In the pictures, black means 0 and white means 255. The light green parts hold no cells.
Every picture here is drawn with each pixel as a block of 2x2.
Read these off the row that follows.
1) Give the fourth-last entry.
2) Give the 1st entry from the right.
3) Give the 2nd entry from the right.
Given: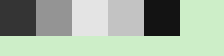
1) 148
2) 19
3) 195

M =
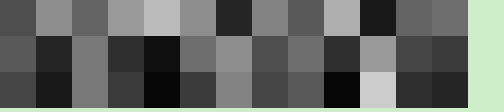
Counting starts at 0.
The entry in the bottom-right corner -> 37
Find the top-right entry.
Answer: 110
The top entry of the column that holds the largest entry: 25
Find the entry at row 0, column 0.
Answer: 78
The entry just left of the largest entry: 6
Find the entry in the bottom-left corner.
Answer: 69
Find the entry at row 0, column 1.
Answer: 141
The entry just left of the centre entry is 110
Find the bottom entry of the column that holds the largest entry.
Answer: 204
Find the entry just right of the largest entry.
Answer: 47
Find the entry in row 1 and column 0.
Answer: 89

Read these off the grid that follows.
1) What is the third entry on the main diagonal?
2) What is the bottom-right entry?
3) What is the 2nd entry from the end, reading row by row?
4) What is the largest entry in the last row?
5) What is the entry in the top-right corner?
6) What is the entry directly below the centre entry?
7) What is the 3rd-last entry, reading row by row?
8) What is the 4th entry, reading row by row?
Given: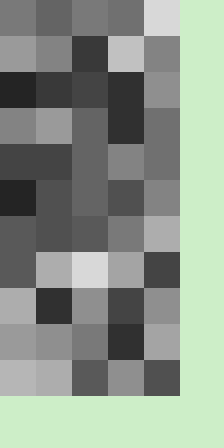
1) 68
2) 80
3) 143
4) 182
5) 216
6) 89
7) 89
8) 112

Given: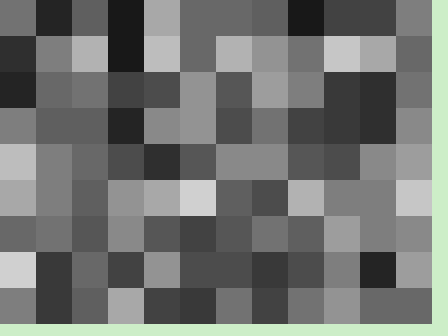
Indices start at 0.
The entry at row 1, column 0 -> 47
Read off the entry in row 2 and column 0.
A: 36
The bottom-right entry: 104
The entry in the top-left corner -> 114
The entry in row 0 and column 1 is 36
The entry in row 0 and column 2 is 95
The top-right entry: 126
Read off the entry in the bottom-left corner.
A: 126
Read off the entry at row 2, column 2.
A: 114
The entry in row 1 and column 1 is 126

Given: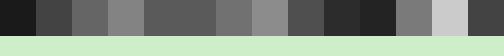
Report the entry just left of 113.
90
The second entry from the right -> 203
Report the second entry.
67
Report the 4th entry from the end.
35

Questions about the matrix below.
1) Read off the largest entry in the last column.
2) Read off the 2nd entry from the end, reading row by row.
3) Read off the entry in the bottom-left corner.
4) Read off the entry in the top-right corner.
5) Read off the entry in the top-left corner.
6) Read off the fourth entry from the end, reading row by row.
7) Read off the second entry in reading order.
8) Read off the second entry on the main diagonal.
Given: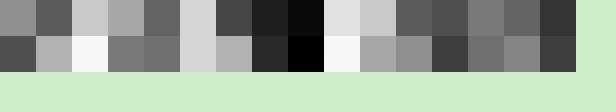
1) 61
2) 132
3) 79
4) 51
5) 143
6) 61
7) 91
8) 177

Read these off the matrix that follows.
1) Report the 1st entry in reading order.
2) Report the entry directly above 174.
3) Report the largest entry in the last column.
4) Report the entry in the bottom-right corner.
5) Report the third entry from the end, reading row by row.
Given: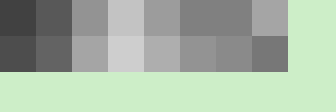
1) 65
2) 156
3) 165
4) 119
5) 147
